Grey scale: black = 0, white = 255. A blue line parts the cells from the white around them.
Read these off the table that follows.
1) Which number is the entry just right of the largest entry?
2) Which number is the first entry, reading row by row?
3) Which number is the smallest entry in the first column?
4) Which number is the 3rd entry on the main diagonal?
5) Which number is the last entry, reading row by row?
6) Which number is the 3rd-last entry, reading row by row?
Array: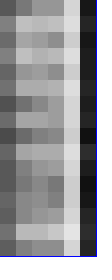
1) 45
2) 88
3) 75
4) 157
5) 37
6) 142

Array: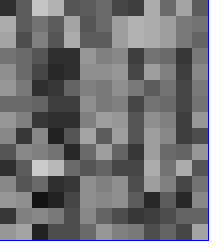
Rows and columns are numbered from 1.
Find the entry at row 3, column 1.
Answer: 164
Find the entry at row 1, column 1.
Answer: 47
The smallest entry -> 19
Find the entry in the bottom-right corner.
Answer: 164
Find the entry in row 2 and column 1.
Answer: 172
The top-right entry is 92
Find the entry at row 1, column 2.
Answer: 92
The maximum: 203
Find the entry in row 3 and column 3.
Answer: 128
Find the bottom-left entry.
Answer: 151
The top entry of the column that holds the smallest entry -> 197
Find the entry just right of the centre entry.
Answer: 151
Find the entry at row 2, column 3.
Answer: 114
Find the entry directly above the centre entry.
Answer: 120
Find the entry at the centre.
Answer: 158
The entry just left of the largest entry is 92
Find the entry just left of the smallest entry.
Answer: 143
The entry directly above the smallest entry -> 106
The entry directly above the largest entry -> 128
